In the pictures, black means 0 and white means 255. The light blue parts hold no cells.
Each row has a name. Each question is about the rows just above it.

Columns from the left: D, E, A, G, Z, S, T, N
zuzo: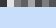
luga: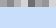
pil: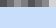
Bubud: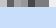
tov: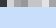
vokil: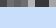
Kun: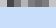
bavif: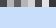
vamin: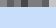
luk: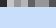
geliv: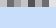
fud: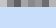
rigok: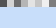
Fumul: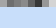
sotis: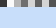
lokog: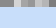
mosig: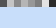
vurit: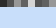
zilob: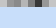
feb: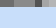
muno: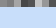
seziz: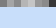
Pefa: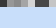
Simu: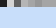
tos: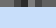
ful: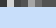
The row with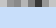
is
zilob
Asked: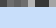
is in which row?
vokil

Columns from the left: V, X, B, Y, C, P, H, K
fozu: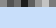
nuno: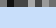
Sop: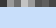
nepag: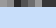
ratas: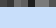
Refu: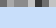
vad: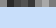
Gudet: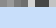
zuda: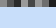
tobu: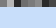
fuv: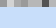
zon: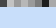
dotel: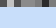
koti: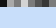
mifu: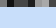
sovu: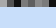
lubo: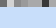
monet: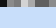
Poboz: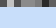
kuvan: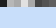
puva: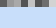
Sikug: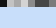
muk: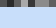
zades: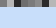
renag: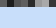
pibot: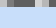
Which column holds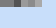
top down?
P
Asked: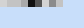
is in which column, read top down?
X
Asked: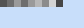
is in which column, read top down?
Y
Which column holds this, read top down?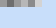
Y

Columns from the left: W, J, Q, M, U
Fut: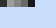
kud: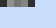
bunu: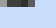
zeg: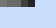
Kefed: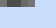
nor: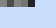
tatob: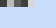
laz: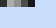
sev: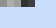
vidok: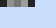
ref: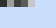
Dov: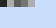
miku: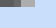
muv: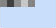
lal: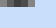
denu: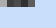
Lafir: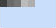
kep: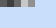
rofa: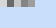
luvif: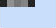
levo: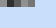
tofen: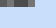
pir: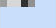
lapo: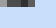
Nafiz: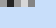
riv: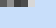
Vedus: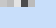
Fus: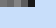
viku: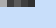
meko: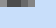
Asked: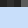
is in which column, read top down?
W
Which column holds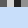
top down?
W
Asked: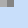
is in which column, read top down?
U

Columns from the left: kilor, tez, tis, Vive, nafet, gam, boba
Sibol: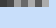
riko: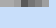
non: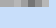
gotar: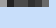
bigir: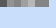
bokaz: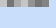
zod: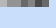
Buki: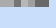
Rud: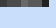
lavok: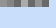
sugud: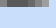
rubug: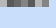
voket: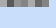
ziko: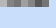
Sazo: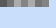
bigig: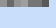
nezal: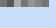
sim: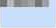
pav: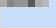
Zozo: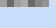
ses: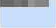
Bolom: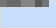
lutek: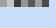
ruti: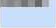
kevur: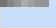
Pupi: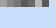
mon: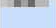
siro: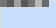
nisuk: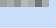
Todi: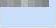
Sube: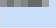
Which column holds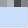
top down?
tis
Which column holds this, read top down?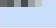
Vive
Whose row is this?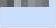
nezal
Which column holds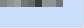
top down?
tis
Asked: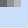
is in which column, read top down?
gam
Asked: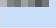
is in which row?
ziko
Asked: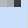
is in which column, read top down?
kilor

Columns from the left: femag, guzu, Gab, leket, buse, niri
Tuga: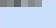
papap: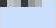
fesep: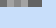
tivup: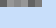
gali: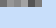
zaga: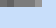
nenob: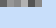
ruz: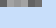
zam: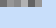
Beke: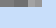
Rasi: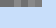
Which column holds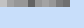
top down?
guzu
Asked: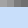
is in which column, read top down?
guzu

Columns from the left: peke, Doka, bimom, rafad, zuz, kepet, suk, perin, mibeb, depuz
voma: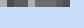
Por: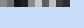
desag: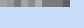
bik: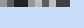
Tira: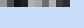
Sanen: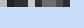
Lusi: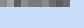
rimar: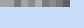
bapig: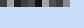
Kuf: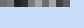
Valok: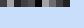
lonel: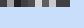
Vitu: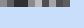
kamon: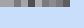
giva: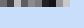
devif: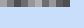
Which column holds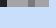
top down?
Doka
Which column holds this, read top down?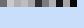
kepet
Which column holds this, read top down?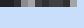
rafad
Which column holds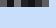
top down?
bimom
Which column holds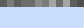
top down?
suk
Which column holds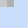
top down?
kepet

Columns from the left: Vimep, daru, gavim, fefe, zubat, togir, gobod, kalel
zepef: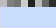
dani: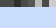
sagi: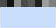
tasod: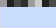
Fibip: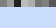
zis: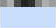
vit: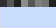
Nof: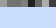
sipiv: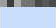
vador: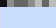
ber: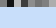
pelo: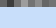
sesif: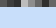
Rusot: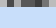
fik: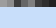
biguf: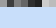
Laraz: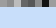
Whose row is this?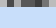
Rusot
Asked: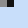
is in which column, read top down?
daru

